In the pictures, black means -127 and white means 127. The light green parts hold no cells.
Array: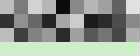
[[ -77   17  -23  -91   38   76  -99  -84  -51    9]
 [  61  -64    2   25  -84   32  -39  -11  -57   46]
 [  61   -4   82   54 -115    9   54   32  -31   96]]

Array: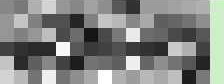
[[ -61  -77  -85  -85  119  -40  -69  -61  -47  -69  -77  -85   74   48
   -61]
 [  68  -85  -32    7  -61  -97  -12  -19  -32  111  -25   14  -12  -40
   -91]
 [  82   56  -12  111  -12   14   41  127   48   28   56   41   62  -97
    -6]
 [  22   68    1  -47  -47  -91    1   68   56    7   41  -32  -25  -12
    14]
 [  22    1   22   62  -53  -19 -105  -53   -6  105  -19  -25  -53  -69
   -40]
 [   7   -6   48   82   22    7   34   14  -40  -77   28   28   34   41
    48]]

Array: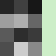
[[ -90  -63 -104]
 [ -37  -82  -69]
 [  30   46  -25]
 [ -50   76    9]]

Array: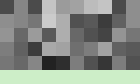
[[ -2 -30 -67  40  34 -16  -2  34 -30 -38]
 [-52   6 -52  68  27  34  60  68 -52  14]
 [ 14   6  -9  75  46 -46 -38 -67 -30  14]
 [ -9 -23   6 -93 -81  -2 -46 -73  -2 -46]
 [ 20 -23  27 -38  46 -23 -46 -59  20  -9]]

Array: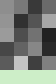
[[ 14  -6 -70 -21]
 [-36  67 -64   0]
 [ 20 -78 -43  39]
 [ 27 -49 -13 -94]
 [-56 -28   7 -86]]

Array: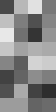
[[104 -14 -75  20]
 [-47  42 -61 -81]
 [ 64  -1 -47   5]
 [ 28  28 -27 -20]
 [-61 -27  13  -1]
 [ 70  34  48  42]
 [  5 -34  83  76]
 [-54  56  97  -7]]
